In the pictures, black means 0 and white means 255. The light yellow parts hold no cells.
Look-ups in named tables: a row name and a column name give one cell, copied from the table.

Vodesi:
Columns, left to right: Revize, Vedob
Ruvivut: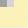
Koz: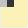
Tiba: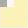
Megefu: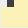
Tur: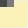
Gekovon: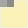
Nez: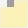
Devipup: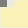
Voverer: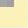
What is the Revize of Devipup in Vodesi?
125
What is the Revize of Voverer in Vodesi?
166
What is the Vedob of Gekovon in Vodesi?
140
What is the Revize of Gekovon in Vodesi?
165
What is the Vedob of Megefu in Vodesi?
63
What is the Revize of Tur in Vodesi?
73
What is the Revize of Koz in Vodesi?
194
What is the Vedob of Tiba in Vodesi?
249
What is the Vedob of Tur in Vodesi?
124
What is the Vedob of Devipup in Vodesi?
235
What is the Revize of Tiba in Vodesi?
171
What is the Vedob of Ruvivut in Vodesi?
214
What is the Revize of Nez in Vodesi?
244
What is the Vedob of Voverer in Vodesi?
160
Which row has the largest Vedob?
Tiba

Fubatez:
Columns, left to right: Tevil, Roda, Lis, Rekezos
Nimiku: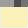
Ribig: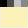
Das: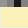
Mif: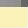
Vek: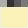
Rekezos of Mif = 103
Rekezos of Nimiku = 115
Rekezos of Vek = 121
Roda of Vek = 51
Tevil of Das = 148
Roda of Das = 127
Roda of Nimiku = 156
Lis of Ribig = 196
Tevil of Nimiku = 156
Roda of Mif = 145
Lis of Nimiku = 77
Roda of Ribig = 78
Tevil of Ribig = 5
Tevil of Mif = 148
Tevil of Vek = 174
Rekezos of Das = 129
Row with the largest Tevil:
Vek

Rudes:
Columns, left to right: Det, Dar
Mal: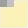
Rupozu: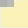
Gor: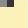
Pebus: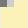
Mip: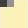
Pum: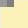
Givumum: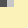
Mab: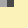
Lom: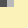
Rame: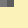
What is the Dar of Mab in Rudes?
73
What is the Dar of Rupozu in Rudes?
186
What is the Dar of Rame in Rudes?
93
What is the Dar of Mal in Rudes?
193
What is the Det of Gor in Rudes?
139
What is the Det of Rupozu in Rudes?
177
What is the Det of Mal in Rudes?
158
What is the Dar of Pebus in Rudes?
206
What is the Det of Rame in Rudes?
120
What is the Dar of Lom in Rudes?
186

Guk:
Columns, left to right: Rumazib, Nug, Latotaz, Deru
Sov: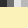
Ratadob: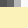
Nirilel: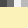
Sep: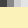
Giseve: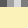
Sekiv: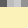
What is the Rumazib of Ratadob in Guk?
84
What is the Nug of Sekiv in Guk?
189
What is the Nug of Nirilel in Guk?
115
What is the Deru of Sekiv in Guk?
147
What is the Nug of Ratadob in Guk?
102
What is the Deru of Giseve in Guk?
125
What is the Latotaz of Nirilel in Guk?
243
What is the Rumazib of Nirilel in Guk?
74
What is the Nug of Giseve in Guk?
161
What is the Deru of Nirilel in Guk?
186
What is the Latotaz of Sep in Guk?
209
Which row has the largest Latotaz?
Nirilel

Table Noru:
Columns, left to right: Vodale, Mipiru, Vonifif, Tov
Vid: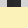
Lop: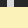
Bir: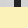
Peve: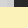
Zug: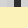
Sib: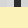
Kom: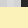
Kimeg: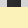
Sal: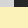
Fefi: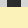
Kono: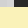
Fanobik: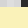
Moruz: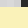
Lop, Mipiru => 218
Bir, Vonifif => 37
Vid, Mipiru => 41
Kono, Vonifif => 42
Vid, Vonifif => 44
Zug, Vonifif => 47
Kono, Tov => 41
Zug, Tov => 212
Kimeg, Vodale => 215
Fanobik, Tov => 42
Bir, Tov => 212
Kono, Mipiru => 214
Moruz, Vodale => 214
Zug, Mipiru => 205
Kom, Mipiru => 219
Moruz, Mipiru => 217
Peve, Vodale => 213
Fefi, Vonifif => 43

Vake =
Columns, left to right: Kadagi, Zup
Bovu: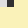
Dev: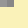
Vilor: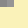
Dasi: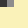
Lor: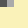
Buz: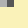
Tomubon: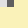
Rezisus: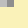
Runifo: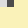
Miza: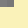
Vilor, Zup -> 149
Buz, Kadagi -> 177
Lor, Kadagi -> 84
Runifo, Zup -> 76
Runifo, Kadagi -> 221
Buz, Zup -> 86
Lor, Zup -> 170

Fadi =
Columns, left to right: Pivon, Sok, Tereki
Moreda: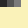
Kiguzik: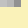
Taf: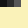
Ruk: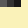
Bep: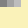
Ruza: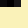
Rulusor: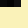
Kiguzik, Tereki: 146
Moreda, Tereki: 123
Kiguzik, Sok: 183
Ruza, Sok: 1
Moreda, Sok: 84
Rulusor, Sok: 4
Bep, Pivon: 129
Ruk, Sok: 51
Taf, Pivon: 19
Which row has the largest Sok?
Kiguzik

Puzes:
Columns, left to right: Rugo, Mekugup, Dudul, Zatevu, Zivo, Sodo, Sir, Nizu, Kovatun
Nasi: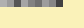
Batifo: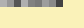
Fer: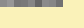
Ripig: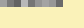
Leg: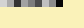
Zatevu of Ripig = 184
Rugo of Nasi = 176
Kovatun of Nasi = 65
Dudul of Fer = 118
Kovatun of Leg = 7
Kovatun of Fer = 113
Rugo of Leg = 211
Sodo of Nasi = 111
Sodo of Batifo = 120
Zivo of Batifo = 129
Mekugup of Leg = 170
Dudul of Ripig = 99
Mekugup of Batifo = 151
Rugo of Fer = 140
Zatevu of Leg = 162
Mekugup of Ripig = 121
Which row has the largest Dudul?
Fer

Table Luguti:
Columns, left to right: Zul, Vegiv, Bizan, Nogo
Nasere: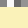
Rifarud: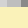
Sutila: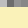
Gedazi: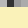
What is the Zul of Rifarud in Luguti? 211
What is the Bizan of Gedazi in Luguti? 153
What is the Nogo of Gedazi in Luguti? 171
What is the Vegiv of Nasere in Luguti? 249
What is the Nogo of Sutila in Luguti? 135
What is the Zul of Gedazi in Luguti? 184
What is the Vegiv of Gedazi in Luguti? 50
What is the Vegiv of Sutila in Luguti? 109
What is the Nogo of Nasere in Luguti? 147
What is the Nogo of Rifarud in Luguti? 137
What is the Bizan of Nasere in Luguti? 106
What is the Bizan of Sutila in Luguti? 147
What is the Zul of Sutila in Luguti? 190
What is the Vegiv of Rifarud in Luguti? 190
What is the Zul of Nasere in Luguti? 133
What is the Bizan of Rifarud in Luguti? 190
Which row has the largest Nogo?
Gedazi

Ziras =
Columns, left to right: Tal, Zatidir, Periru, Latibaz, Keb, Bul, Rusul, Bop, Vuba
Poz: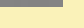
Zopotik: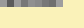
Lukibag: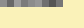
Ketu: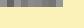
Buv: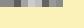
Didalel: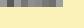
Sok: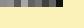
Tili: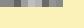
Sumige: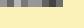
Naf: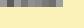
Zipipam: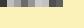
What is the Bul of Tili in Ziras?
179
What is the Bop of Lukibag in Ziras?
85
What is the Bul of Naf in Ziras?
137
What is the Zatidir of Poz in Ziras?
132
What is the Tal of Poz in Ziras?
132
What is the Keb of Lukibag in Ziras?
140
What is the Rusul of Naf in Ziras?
121
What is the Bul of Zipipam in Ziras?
202
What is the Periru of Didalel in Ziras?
157
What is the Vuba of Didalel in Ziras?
158
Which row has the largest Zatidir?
Zipipam

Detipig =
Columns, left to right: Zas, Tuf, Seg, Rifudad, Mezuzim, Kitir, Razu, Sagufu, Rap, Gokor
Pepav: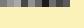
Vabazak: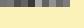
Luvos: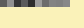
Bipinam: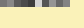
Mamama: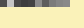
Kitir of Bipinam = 211
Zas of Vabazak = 116
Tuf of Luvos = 145
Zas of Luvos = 92
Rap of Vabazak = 105
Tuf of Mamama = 198
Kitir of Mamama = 139
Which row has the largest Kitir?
Bipinam

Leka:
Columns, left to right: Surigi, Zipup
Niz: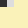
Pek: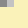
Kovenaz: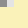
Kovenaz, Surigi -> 142
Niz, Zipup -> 221
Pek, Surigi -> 137
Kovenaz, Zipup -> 228
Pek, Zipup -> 195
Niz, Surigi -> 48

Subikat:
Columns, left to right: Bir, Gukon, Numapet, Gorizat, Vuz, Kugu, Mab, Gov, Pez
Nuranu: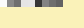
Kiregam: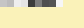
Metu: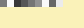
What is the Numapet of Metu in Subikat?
57
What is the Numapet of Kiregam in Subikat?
238
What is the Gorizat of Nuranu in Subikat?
229
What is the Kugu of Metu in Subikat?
146
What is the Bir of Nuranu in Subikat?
251
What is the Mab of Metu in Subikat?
249
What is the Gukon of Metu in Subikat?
251
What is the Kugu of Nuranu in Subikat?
54
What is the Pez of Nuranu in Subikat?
98
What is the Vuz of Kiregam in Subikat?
60
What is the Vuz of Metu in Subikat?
117
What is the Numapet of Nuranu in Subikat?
111
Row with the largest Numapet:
Kiregam

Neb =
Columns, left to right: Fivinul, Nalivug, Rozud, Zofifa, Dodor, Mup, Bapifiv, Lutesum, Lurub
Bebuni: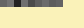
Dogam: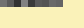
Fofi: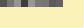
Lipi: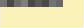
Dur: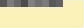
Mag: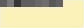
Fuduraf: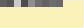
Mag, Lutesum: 88
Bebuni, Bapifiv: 107
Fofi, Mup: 120
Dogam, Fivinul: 113
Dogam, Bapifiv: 84
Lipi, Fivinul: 116
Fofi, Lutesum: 91
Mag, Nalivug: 121
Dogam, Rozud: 50
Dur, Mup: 112
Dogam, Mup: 89
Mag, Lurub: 97
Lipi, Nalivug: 72
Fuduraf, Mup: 110
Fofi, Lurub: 98
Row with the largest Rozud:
Fuduraf

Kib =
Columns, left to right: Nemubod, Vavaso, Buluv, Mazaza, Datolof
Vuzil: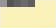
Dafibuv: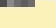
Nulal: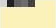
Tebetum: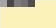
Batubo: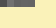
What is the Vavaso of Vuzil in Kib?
84
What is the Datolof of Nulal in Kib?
66
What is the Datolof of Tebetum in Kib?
78
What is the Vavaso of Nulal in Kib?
33
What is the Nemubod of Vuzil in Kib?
150
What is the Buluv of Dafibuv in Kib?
109
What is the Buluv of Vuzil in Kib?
97
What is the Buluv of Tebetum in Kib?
123
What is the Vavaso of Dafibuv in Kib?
138
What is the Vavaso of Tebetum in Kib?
72
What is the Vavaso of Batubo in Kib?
113
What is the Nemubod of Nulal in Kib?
212
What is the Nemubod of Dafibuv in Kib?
77
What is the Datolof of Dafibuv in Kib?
108
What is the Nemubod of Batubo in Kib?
79

